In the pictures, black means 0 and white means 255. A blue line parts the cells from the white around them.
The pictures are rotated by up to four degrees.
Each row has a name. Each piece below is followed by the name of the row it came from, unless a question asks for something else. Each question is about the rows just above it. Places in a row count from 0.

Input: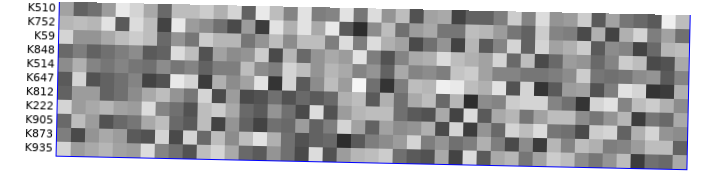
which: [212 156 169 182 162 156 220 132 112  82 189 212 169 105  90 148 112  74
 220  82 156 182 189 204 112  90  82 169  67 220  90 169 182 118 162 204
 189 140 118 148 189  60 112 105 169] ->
K935
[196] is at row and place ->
K514, 28

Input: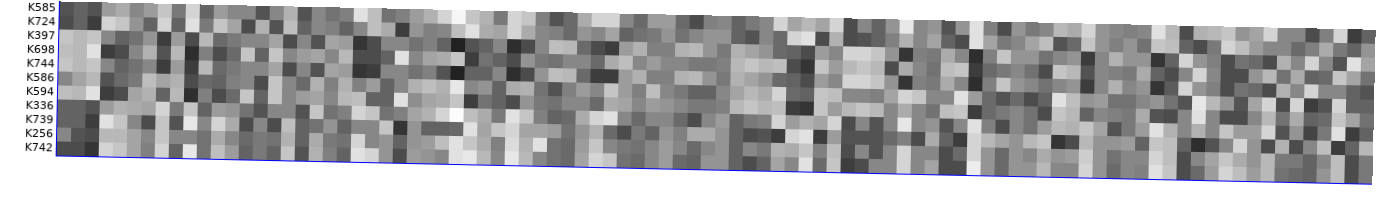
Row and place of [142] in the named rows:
K594, 25
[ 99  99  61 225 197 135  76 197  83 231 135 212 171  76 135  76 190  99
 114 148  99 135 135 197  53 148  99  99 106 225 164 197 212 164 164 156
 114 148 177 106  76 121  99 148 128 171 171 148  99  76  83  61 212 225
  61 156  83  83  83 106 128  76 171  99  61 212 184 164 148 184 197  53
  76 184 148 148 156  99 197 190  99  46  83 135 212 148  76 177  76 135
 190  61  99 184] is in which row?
K739
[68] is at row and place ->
K336, 89
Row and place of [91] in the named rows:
K744, 79
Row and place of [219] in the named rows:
K256, 32
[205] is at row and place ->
K256, 73

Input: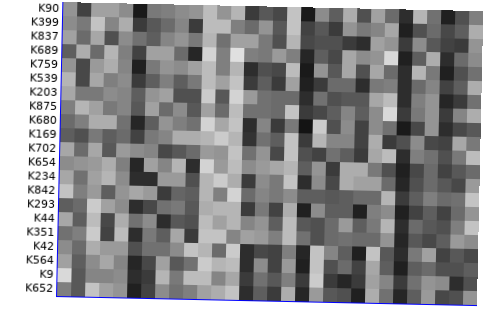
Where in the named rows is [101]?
K842, 8
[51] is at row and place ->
K169, 13

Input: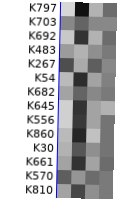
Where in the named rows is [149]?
K570, 1
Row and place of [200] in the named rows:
K692, 0
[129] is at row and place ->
K54, 3
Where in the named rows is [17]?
K797, 1
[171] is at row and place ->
K267, 1
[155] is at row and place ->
K483, 0

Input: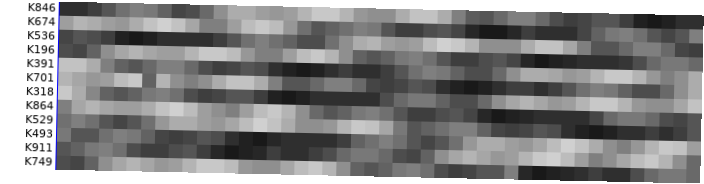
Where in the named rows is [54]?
K196, 40
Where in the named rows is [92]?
K846, 29
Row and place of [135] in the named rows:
K318, 2

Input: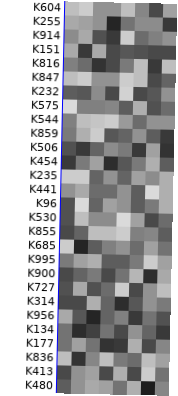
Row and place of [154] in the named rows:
K544, 4
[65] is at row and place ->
K134, 2
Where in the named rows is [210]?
K232, 4
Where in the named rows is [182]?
K900, 5
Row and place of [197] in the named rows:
K544, 2

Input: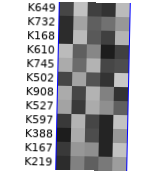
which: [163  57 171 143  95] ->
K527
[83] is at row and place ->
K502, 2
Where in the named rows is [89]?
K168, 2
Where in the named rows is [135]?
K610, 2

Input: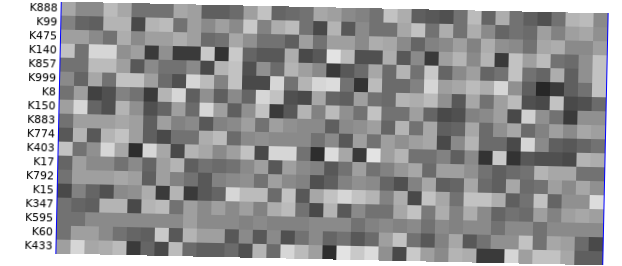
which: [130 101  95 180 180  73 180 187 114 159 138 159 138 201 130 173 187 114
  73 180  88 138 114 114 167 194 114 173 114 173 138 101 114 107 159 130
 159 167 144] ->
K99
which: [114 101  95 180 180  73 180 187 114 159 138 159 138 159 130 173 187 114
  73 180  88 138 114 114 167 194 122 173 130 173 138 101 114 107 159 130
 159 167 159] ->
K347
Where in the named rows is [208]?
K150, 33
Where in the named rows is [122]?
K347, 26
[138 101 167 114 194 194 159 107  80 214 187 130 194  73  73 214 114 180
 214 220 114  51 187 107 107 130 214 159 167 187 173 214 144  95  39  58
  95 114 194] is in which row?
K999
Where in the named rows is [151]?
K17, 24
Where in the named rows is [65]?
K8, 2

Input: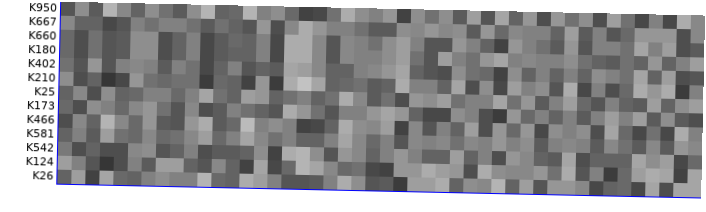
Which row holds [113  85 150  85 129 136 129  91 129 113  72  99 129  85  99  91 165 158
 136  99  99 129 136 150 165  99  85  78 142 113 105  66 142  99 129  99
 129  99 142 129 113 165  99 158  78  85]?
K402
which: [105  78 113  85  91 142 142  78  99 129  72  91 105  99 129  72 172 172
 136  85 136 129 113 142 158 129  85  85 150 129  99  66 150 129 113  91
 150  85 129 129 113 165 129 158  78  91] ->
K660
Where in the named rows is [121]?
K542, 0

